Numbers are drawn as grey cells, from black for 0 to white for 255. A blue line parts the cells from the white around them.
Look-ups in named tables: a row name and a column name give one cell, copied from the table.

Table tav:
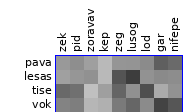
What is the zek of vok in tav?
131
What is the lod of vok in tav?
139
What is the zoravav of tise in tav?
192
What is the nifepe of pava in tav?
106
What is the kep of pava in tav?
185
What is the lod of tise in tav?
79
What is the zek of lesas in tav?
160
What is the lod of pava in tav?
139
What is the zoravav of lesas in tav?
145
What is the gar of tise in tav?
171
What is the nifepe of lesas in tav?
141
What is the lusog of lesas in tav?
61
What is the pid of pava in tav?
142
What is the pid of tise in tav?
112
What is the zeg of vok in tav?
122
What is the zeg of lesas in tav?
84
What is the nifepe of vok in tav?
86
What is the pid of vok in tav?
126
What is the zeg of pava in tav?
149
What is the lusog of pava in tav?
148
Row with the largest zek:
lesas

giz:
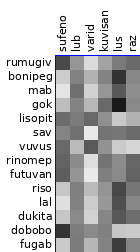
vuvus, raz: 213
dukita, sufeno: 198
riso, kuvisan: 148
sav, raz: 107
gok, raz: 137
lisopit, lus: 201
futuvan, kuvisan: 127
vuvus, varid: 89
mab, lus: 88
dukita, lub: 137
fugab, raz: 133
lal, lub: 129
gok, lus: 25
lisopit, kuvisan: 144
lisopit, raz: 178
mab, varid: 209
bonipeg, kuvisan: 131
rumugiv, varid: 220
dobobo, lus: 198
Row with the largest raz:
vuvus

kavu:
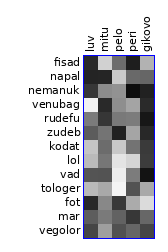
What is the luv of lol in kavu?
186
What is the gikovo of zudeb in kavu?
40
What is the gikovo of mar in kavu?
103
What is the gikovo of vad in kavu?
19
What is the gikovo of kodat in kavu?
58
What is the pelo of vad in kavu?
237
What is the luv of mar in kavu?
93
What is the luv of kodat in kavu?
196
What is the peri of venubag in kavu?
164
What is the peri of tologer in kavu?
82
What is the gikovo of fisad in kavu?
178
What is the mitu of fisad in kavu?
209
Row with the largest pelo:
tologer

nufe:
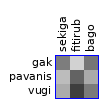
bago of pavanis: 170
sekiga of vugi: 171
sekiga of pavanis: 188
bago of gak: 118
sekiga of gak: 125
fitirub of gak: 210
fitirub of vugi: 62
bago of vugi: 122
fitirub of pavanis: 99

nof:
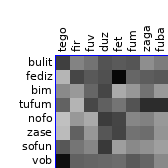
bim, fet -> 170
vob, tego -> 15
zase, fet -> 68
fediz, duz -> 80
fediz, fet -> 7
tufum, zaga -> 44
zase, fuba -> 148
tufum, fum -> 83

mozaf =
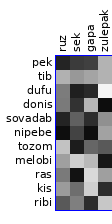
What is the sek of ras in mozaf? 18
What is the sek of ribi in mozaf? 127
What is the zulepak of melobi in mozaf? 22
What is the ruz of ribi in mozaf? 89
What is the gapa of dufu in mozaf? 41
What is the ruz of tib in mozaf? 177
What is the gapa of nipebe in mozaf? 14
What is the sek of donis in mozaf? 50
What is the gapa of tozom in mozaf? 102
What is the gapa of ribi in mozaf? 45
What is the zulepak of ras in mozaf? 159
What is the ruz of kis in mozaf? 155
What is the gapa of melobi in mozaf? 185
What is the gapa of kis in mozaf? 207
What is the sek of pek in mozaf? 59
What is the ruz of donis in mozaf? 122
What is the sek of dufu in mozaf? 31
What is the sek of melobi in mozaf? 206
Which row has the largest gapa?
ras

